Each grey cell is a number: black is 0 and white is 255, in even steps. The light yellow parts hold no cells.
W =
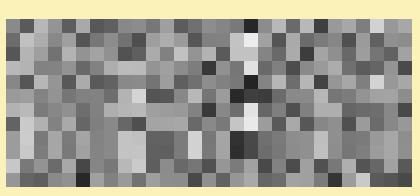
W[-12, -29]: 138
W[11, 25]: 201
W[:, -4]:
[126, 155, 157, 92, 127, 147, 107, 155, 123, 127, 84, 201]
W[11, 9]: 114
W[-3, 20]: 140
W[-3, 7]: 137
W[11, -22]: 129
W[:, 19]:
[184, 85, 105, 128, 182, 107, 127, 89, 122, 120, 130, 109]
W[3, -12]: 225
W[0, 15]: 133
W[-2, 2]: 147
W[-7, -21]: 179
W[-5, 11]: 165
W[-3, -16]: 210
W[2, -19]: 171
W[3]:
[184, 179, 130, 131, 147, 104, 130, 174, 187, 186, 148, 160, 140, 125, 56, 145, 118, 225, 105, 128, 77, 138, 154, 172, 112, 92, 101, 148, 74]
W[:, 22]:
[63, 123, 164, 154, 67, 182, 174, 135, 190, 192, 81, 123]
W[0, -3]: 210
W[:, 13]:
[112, 86, 148, 125, 112, 184, 130, 105, 210, 210, 118, 73]
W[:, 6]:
[88, 119, 163, 130, 90, 130, 129, 127, 131, 132, 134, 160]
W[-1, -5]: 156
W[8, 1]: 204
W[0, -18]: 159
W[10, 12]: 105
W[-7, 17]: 63
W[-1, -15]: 143
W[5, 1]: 158
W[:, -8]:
[184, 107, 61, 138, 182, 138, 128, 87, 144, 144, 160, 160]
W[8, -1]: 142
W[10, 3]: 107
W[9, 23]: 141
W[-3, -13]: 47
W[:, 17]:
[39, 236, 194, 225, 36, 63, 226, 233, 73, 72, 161, 169]
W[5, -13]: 41

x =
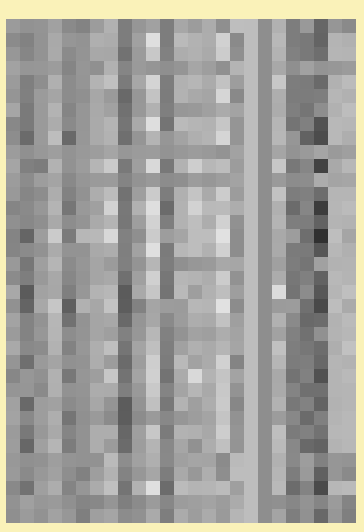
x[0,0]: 155
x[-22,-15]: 210
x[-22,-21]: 141
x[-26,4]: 146
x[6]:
[166, 122, 154, 179, 133, 150, 169, 161, 113, 152, 177, 127, 151, 153, 160, 171, 163, 189, 142, 172, 127, 117, 142, 177, 189]
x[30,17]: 189
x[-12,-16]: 157
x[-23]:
[133, 138, 151, 180, 118, 153, 160, 210, 120, 177, 222, 107, 178, 210, 185, 186, 173, 189, 142, 176, 107, 134, 60, 182, 187]
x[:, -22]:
[161, 169, 170, 156, 176, 165, 179, 172, 189, 158, 178, 164, 173, 180, 169, 203, 171, 181, 168, 167, 198, 182, 181, 178, 164, 177, 176, 161, 174, 169, 181, 158, 161, 173, 154, 162]
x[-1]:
[143, 155, 146, 162, 151, 127, 159, 165, 140, 145, 170, 126, 171, 157, 171, 154, 181, 189, 142, 164, 126, 145, 104, 151, 127]
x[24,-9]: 132
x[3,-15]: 149
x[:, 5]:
[131, 147, 148, 150, 149, 144, 150, 150, 151, 153, 156, 150, 146, 153, 148, 183, 147, 150, 148, 151, 177, 147, 148, 151, 147, 150, 148, 146, 144, 146, 146, 146, 129, 150, 133, 127]
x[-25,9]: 147
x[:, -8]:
[189, 189, 189, 189, 189, 189, 189, 189, 189, 189, 189, 189, 189, 189, 189, 189, 189, 189, 189, 189, 189, 189, 189, 189, 189, 189, 189, 189, 189, 189, 189, 189, 189, 189, 189, 189]
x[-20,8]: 127
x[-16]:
[145, 100, 168, 198, 95, 177, 167, 195, 93, 130, 165, 156, 155, 183, 181, 225, 140, 189, 142, 155, 156, 112, 73, 189, 170]
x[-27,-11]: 153
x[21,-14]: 138
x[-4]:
[154, 138, 152, 161, 142, 129, 158, 178, 131, 151, 166, 125, 169, 152, 174, 142, 189, 189, 142, 181, 125, 154, 96, 150, 138]
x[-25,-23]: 157
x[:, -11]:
[172, 173, 170, 158, 171, 165, 160, 178, 180, 153, 183, 151, 170, 185, 173, 189, 177, 154, 173, 177, 181, 170, 159, 170, 171, 179, 169, 173, 164, 168, 173, 164, 174, 181, 163, 171]
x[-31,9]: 151
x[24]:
[149, 111, 154, 164, 145, 147, 173, 156, 107, 157, 206, 124, 185, 162, 171, 209, 132, 189, 142, 182, 124, 126, 104, 181, 178]
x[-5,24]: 148
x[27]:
[161, 105, 157, 161, 139, 146, 167, 148, 92, 147, 192, 120, 179, 159, 173, 202, 135, 189, 142, 178, 120, 130, 99, 178, 181]
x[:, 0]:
[155, 139, 151, 162, 155, 149, 166, 136, 141, 156, 165, 156, 153, 133, 144, 132, 133, 153, 139, 168, 145, 163, 155, 169, 149, 135, 149, 161, 163, 155, 157, 152, 154, 137, 146, 143]
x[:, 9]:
[150, 161, 155, 154, 167, 151, 152, 169, 149, 155, 159, 147, 158, 177, 158, 143, 162, 148, 160, 169, 130, 149, 151, 164, 157, 164, 153, 147, 140, 159, 157, 161, 151, 178, 139, 145]
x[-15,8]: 105
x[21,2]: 147
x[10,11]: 120
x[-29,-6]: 181
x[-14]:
[155, 131, 151, 181, 141, 148, 165, 159, 129, 151, 183, 129, 147, 162, 159, 173, 163, 189, 142, 162, 129, 113, 145, 179, 183]

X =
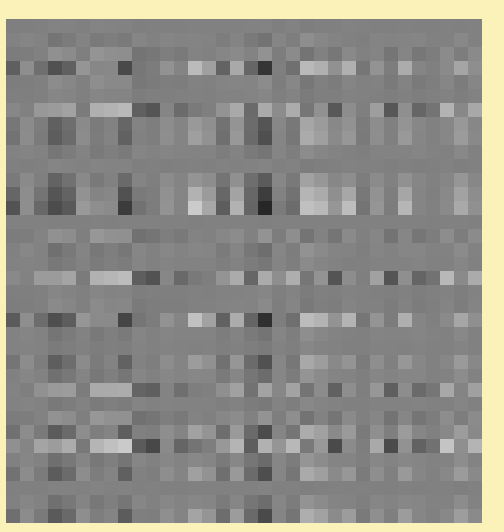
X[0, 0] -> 127
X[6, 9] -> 96
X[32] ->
[114, 140, 123, 92, 107, 141, 125, 132, 96, 129, 126, 142, 132, 160, 146, 111, 153, 107, 78, 134, 118, 170, 159, 138, 151, 123, 142, 128, 153, 134, 129, 136, 155, 137]
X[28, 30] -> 125
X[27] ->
[130, 132, 130, 121, 125, 130, 123, 127, 124, 132, 129, 131, 130, 130, 130, 127, 130, 124, 121, 131, 126, 136, 132, 130, 128, 128, 130, 130, 130, 131, 129, 129, 133, 129]
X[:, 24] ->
[130, 129, 137, 176, 133, 130, 141, 146, 151, 129, 130, 142, 167, 189, 129, 138, 131, 128, 141, 130, 132, 180, 129, 128, 148, 131, 142, 128, 138, 154, 139, 132, 151, 129, 131, 156]
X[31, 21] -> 149
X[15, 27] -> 115
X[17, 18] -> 119
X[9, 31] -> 129
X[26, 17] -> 114
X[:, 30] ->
[128, 129, 125, 128, 126, 128, 116, 129, 129, 130, 128, 129, 128, 129, 128, 125, 130, 129, 114, 128, 127, 128, 130, 129, 129, 129, 118, 129, 125, 128, 113, 130, 129, 129, 130, 129]
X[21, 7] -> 138
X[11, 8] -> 106
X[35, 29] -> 134
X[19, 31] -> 130
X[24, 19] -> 134
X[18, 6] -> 177
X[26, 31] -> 168
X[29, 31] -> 136
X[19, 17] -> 131
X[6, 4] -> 162
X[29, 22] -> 161
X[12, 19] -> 130
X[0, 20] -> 130
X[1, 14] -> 131
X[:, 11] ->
[128, 133, 126, 146, 126, 127, 133, 141, 142, 133, 127, 140, 145, 147, 129, 126, 135, 132, 135, 127, 126, 146, 133, 131, 141, 135, 131, 131, 126, 142, 138, 135, 142, 128, 135, 143]
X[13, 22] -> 185
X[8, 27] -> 128
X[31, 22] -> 140
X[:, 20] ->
[130, 126, 139, 112, 135, 131, 172, 120, 119, 126, 130, 121, 114, 108, 129, 142, 125, 126, 174, 131, 133, 111, 126, 127, 119, 124, 163, 126, 142, 117, 184, 124, 118, 129, 124, 117]
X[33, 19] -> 128
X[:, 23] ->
[128, 131, 119, 145, 124, 127, 88, 136, 138, 131, 128, 135, 143, 150, 129, 117, 132, 130, 84, 127, 125, 147, 131, 130, 137, 132, 97, 130, 117, 138, 74, 132, 138, 129, 132, 139]
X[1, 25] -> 127
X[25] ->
[129, 134, 130, 112, 120, 132, 120, 127, 118, 134, 129, 135, 132, 135, 134, 122, 134, 118, 108, 134, 124, 148, 139, 132, 131, 127, 134, 131, 134, 134, 129, 130, 140, 130]
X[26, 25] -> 127
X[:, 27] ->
[128, 131, 117, 125, 122, 126, 87, 128, 128, 131, 127, 129, 126, 124, 129, 115, 130, 130, 84, 127, 124, 124, 131, 130, 128, 131, 95, 130, 115, 127, 75, 131, 128, 128, 131, 127]
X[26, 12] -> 111

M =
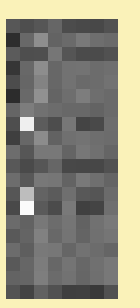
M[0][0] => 87
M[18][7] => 120
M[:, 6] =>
[72, 110, 75, 108, 108, 110, 99, 73, 110, 112, 71, 111, 85, 68, 113, 112, 108, 112, 111, 57]
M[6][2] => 113
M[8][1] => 103
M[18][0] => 99
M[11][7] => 100
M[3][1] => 104
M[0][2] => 86
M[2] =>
[91, 78, 79, 118, 85, 75, 75, 81]
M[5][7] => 106
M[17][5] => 103
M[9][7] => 101
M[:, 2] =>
[86, 142, 79, 141, 131, 145, 113, 92, 140, 120, 86, 120, 99, 90, 120, 129, 121, 124, 126, 97]
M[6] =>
[101, 125, 113, 108, 104, 104, 99, 106]
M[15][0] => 89
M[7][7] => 109
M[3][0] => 54
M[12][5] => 88
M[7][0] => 78
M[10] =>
[88, 74, 86, 102, 72, 71, 71, 81]
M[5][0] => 44
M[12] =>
[86, 189, 99, 91, 111, 88, 85, 107]
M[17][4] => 116
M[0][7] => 81
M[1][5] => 121
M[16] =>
[108, 94, 121, 119, 102, 114, 108, 101]
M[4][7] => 114
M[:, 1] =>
[78, 104, 78, 104, 102, 105, 125, 239, 103, 86, 74, 88, 189, 251, 98, 100, 94, 102, 101, 67]

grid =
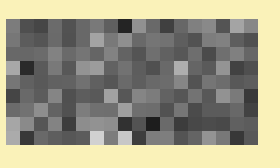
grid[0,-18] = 124
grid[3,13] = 101
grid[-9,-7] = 64
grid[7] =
[166, 138, 86, 131, 61, 141, 146, 142, 49, 83, 29, 106, 60, 72, 76, 73, 96, 92]
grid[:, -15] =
[107, 106, 130, 121, 97, 133, 99, 131, 94]
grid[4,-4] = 117
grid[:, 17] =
[135, 80, 102, 79, 93, 57, 66, 92, 88]
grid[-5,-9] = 94
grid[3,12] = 174
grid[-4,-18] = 69
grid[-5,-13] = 113
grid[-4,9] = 133
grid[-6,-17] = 42
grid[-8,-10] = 143
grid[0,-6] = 103
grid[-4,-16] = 92
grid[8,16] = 56
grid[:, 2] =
[70, 85, 107, 90, 89, 92, 142, 86, 105]
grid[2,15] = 111
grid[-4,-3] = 146
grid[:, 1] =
[79, 92, 103, 42, 97, 105, 114, 138, 56]
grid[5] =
[69, 105, 92, 133, 80, 93, 89, 161, 87, 133, 124, 98, 86, 115, 88, 146, 122, 57]
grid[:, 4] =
[82, 81, 106, 88, 98, 80, 81, 61, 87]
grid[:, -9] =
[145, 105, 84, 93, 94, 133, 111, 83, 61]
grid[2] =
[104, 103, 107, 130, 106, 117, 101, 130, 99, 84, 111, 97, 87, 110, 75, 111, 128, 102]
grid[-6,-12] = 156
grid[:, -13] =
[104, 104, 117, 147, 113, 93, 125, 141, 92]
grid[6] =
[107, 114, 142, 99, 81, 125, 112, 111, 159, 111, 109, 82, 118, 75, 91, 91, 104, 66]
